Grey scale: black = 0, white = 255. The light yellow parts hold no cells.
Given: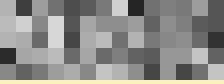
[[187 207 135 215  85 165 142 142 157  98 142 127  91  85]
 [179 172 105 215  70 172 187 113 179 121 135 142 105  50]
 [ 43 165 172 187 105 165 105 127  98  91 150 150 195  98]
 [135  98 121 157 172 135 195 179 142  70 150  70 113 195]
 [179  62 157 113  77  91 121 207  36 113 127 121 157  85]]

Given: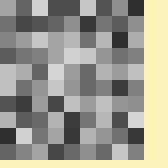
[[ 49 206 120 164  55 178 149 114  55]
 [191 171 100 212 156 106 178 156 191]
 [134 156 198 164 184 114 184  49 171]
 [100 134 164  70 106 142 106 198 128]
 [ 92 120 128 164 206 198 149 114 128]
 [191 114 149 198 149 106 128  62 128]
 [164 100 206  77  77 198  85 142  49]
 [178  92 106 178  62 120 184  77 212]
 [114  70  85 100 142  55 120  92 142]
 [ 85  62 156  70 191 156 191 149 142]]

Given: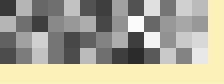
[[ 55 180 103 111 194  82  62 160  82 224 117 208 186]
 [ 95 160 208 117  70  95 131 173  62 243 145 200 216]
 [ 76 123 194 117  76 186 111  62  43  89 200 131 230]
 [180 111  62 137 152 173  70 145 251 103 152 167 152]]

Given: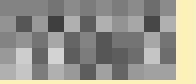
[[153 204 101 210  93 123  85  93 109 197 109]
 [175 197 123 175 153  93 161 101 153 161 161]
 [131 147 115 167 101 131  85 115 115 167 115]
 [131 131 131 115 139 123 139 123 139 109 139]
 [147  85 153  63 175  93 175 147 167  71 175]]

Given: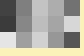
[[229 159 209 151  86]
 [ 59 135 189 165 215]
 [ 66 127 195 173 114]]

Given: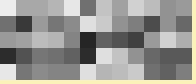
[[237 168 168 181 231 112 195 161 209 188 146 154]
 [154 161 188 181 132  37  97  82  64 154 209 174]
 [231 118 139 132 132 223 181 188 202 112  97 126]
 [ 44  82 118 112  97  44 223 195 146 104  89  89]
 [112  57 154 118 139 223 202 146 126  76 146 104]]

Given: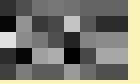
[[  7 147  57  71 195  87  43  43]
 [224 139 119  79  36 131 139 139]
 [ 64 125  93  93 154 107  79  79]
 [ 50  79 113 119 113 100 100 100]
 [ 43   7 160 173   1  71 167 167]]
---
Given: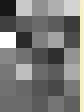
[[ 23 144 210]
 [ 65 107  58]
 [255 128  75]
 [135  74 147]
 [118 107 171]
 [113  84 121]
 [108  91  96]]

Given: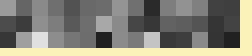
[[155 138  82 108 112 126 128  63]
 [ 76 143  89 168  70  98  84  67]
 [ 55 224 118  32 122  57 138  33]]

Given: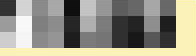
[[ 50 138  15 150 103 104]
 [155 127  38 124  35  30]
 [205 138  29 117  24  47]]

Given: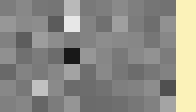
[[125 119 185 126 127 114]
 [151 141 231 112 124 145]
 [129 157 125 141 135 136]
 [144 124  24 135 137 124]
 [105 122 163 137 108 130]
 [136 193 107 114 130  80]
 [128 102 149 108 119 164]]

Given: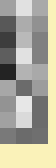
[[161 169]
 [ 88 145]
 [ 61 128]
 [ 94 128]
 [ 35 169]
 [167 156]
 [147 108]
 [161 108]
 [121 111]]

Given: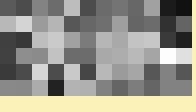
[[ 90 131 189 107 103  27]
 [184 155  87 111 101  49]
 [ 64 190 161 182 195  58]
 [ 65 139 108 169 185 253]
 [ 58 214 201 184 166 130]
 [137 172 179 129 125 130]]
